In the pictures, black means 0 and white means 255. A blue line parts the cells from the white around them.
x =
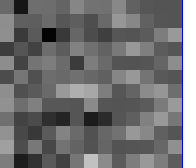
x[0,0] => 105
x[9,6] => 81
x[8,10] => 129
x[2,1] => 58
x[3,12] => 85
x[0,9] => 97
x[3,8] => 121
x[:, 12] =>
[84, 84, 153, 85, 141, 85, 110, 154, 119, 85, 144, 92]
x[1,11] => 85
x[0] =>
[105, 22, 110, 109, 100, 134, 114, 113, 136, 97, 86, 84, 84]
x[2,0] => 143
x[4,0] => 141
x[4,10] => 85
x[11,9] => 125
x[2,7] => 63
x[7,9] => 85
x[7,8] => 84
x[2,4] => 57
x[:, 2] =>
[110, 94, 90, 66, 116, 80, 90, 128, 75, 56, 120, 49]
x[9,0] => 146
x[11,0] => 125
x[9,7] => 103
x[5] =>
[76, 118, 80, 109, 105, 112, 103, 96, 134, 152, 116, 89, 85]
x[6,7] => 126
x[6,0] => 142
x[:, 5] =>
[134, 94, 102, 130, 59, 112, 175, 85, 85, 106, 99, 118]
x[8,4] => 36
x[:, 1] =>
[22, 95, 58, 85, 67, 118, 80, 110, 67, 72, 77, 29]
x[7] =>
[145, 110, 128, 87, 87, 85, 138, 85, 84, 85, 91, 123, 154]
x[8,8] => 85

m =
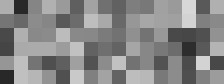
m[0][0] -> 174
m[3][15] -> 180
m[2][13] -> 71
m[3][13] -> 45
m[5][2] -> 182
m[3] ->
[69, 170, 171, 171, 156, 193, 98, 111, 99, 166, 135, 120, 108, 45, 89, 180]
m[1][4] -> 89
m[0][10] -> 120
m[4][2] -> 116
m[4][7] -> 140
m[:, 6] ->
[163, 190, 136, 98, 82, 128]
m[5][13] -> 79
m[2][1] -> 176
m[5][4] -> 80
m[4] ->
[150, 191, 116, 79, 95, 160, 82, 140, 193, 114, 135, 82, 139, 75, 211, 72]
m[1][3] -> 134
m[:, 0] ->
[174, 117, 73, 69, 150, 40]
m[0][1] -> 40
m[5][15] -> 156
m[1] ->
[117, 104, 140, 134, 89, 108, 190, 169, 105, 151, 167, 162, 160, 211, 128, 137]
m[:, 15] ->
[176, 137, 146, 180, 72, 156]
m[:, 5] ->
[95, 108, 137, 193, 160, 201]
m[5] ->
[40, 192, 182, 146, 80, 201, 128, 163, 99, 189, 184, 121, 140, 79, 128, 156]

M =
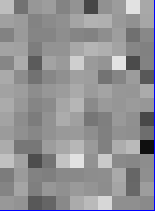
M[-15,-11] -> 190
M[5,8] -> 133
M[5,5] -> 160
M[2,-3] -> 158
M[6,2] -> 141
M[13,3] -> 151
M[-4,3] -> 116
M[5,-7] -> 144
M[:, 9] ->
[226, 145, 112, 134, 75, 156, 150, 155, 144, 143, 186, 135, 102, 104, 143]
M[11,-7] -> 195
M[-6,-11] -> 155
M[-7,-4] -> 127
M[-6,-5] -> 142
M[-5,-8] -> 157
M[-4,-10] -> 162
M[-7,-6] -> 160
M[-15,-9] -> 151
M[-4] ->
[193, 162, 77, 116, 195, 226, 146, 202, 138, 135, 141]
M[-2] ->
[132, 165, 127, 151, 144, 154, 148, 141, 165, 104, 157]
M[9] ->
[155, 144, 135, 146, 153, 154, 142, 128, 145, 143, 110]
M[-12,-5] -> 181
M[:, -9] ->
[151, 131, 133, 125, 91, 114, 141, 133, 124, 135, 119, 77, 130, 127, 88]
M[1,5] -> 165
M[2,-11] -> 130
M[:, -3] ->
[156, 153, 158, 163, 227, 133, 151, 150, 153, 145, 173, 138, 170, 165, 143]
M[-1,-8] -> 101
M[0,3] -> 157
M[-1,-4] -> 215
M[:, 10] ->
[168, 166, 136, 129, 130, 88, 171, 151, 72, 110, 15, 141, 143, 157, 138]
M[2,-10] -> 154
